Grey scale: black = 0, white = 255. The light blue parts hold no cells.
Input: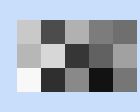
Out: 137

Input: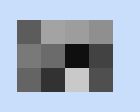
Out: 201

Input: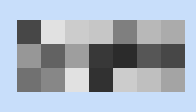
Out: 225

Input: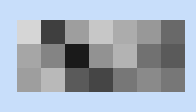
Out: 90

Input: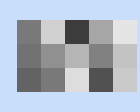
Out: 221

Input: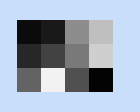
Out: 80

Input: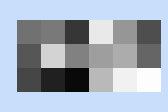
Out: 9

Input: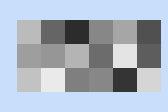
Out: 127

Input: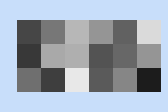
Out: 232

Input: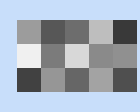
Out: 102
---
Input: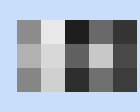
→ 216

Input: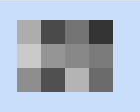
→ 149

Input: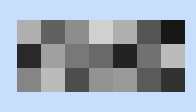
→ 160

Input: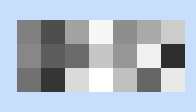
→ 93

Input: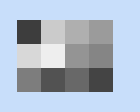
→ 238

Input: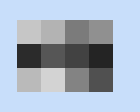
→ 86

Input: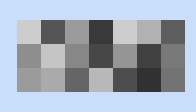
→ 197

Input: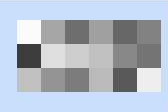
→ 222
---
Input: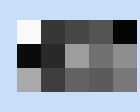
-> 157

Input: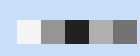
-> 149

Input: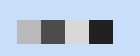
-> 77

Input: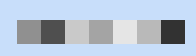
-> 185

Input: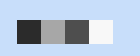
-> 78

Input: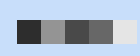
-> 103

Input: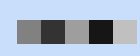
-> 129

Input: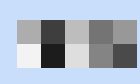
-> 189

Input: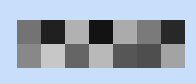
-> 177
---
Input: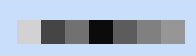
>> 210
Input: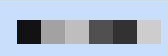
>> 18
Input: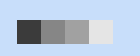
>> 59
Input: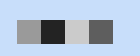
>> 154
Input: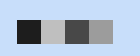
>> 29
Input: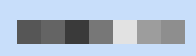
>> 86
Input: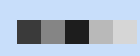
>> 58
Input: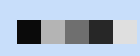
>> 10
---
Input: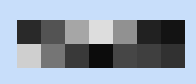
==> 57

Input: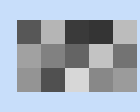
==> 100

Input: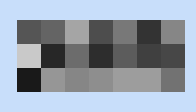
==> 108

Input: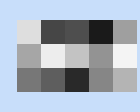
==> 195

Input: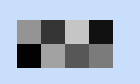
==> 87

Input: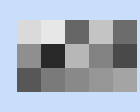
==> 183

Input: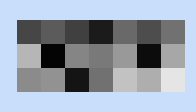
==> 133

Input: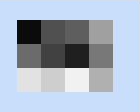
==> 31

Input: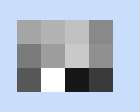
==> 201

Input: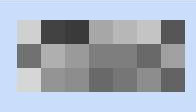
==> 154
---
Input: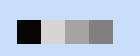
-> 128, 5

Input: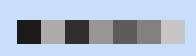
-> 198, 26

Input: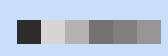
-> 150, 44

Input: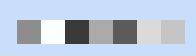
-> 197, 141

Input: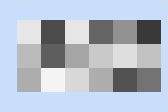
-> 57, 173

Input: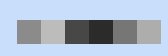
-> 173, 139

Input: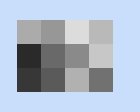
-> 185, 55
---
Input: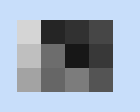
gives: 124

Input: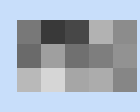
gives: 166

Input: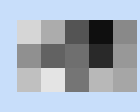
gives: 117

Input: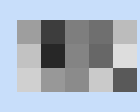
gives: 139

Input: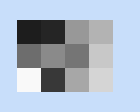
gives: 167

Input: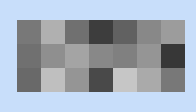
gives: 149
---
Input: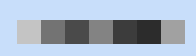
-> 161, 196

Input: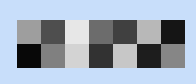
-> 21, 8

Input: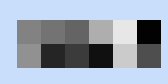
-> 2, 145

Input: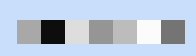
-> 116, 168

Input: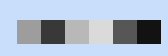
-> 18, 157

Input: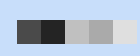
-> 223, 74

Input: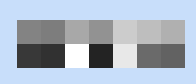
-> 176, 56
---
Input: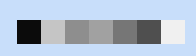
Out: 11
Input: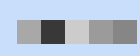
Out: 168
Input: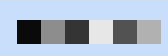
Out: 10
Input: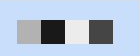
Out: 178
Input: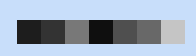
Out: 29
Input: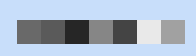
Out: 105
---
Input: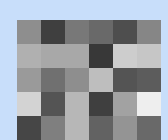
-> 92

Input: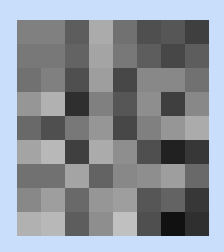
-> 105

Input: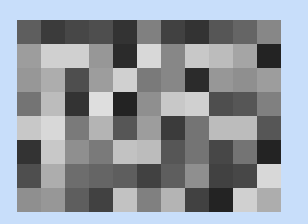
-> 35

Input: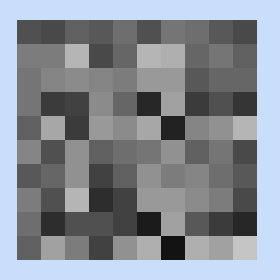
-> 73

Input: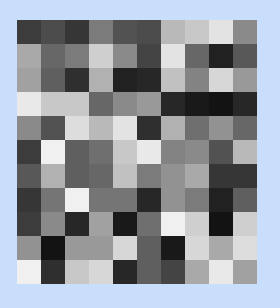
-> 207

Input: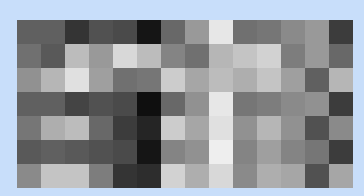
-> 138

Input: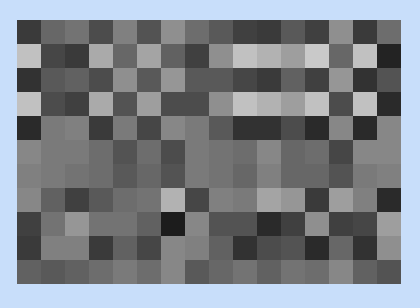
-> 158

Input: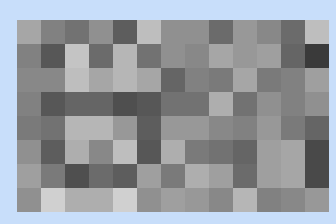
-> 73
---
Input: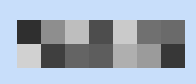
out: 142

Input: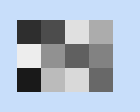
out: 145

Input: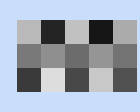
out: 143

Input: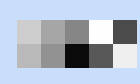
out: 166

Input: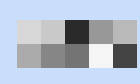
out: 201

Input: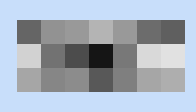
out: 114

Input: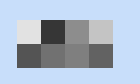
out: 54
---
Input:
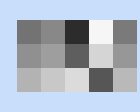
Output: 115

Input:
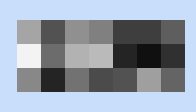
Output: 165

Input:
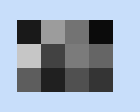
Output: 25

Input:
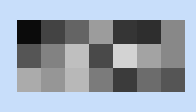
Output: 11

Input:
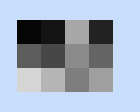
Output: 5

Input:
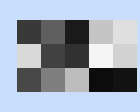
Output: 57

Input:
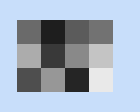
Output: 106
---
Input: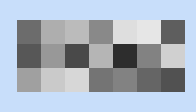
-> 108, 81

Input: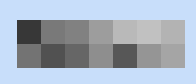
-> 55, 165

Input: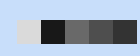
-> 218, 51

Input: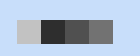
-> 194, 114

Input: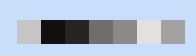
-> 197, 162

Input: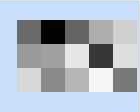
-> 107, 121

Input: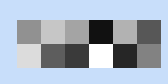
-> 145, 130

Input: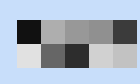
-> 17, 194

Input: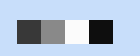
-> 56, 14
